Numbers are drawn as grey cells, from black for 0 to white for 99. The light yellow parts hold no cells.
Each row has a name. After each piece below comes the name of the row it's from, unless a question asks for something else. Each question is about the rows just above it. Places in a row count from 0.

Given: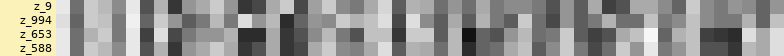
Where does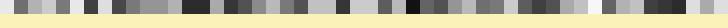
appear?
z_653
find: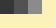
z_653
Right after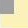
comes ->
[79]
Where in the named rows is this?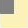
z_588, 21
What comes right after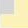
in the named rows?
[36]
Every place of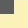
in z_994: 9 27 29 32 37

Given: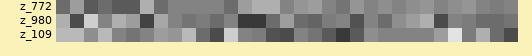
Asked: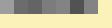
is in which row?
z_980
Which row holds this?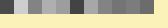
z_980
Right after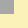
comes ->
[51]
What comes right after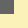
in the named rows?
[48]
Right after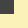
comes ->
[65]

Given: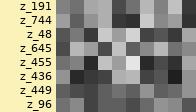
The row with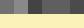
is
z_96
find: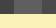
z_96
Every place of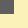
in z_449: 0 3 5 7
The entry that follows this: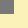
[22]

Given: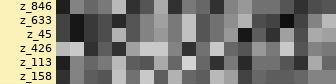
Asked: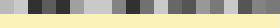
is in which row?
z_426
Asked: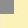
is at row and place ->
z_633, 12
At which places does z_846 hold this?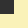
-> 5 8 11 17
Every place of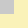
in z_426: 1 6 7 11 16
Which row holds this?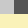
z_426

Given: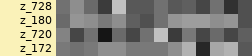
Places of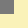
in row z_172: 0 2 5 6 7
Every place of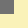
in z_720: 2 6
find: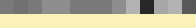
z_172
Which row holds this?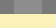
z_172
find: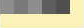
z_180
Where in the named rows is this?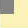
z_720, 0

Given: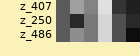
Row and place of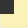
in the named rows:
z_407, 4
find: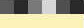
z_250
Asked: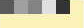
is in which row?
z_407

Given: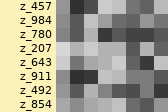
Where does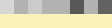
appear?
z_207
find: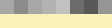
z_854
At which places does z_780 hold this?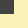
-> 5 6
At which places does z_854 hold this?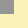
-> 7
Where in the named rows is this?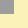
z_984, 3
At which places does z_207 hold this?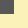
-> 5

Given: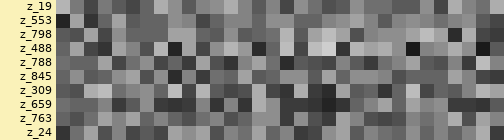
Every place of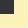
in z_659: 8 11 13 18 20 30
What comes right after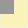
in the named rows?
[17]
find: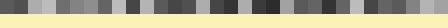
z_309
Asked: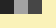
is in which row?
z_488
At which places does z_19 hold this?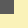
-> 4 9 14 20 24 25
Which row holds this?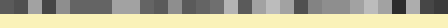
z_798

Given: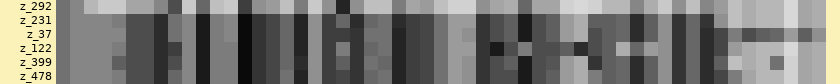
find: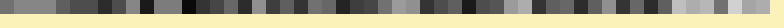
z_399
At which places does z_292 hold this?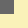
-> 10 33
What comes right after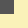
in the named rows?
[60]
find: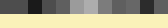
z_478
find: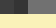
z_37

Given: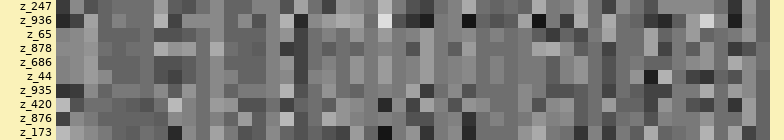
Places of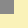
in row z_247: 1 11 21 40 43 44 45 46
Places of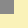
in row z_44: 1 3 11 16 19 29 49
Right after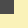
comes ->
[47]

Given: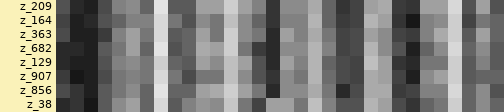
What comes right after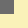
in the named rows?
[29]
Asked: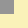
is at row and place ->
z_38, 10
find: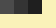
z_856

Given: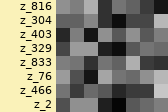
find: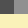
z_2
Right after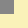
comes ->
[19]
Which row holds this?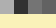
z_816
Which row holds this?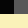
z_2
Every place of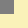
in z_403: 1 7
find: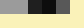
z_329

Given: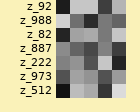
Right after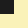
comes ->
[77]
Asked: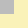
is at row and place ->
z_512, 1
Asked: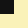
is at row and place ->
z_512, 0

